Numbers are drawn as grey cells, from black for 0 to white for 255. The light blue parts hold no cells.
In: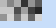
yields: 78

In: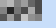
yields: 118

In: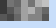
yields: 116

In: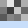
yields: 200

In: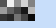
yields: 69

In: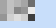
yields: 135

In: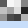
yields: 220
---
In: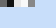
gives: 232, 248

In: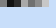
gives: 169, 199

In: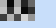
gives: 194, 210

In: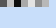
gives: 169, 227

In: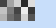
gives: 68, 236

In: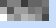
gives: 157, 255

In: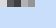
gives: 63, 218

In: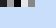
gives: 5, 230
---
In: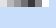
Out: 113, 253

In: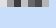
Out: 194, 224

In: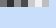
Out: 76, 241

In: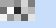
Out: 41, 253

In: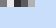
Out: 49, 233

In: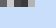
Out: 72, 203

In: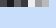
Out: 58, 237

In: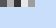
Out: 53, 231
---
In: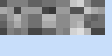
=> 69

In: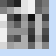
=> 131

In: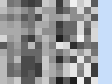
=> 229

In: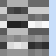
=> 121

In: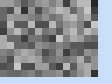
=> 50

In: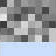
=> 197
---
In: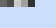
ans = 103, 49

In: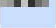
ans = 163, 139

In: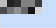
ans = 188, 214

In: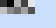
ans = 53, 82

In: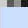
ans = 205, 28

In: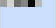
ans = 157, 184

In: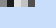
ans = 137, 80

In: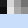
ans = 27, 144
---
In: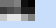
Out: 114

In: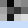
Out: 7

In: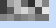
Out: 161

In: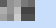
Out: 147

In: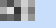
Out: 77

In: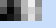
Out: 36
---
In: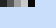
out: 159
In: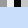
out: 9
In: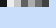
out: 198
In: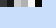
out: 203
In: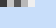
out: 88
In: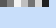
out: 243
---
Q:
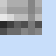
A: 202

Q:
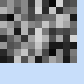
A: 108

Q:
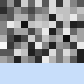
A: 72

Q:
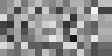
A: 134

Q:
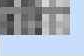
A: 86

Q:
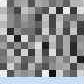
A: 236

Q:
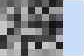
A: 113
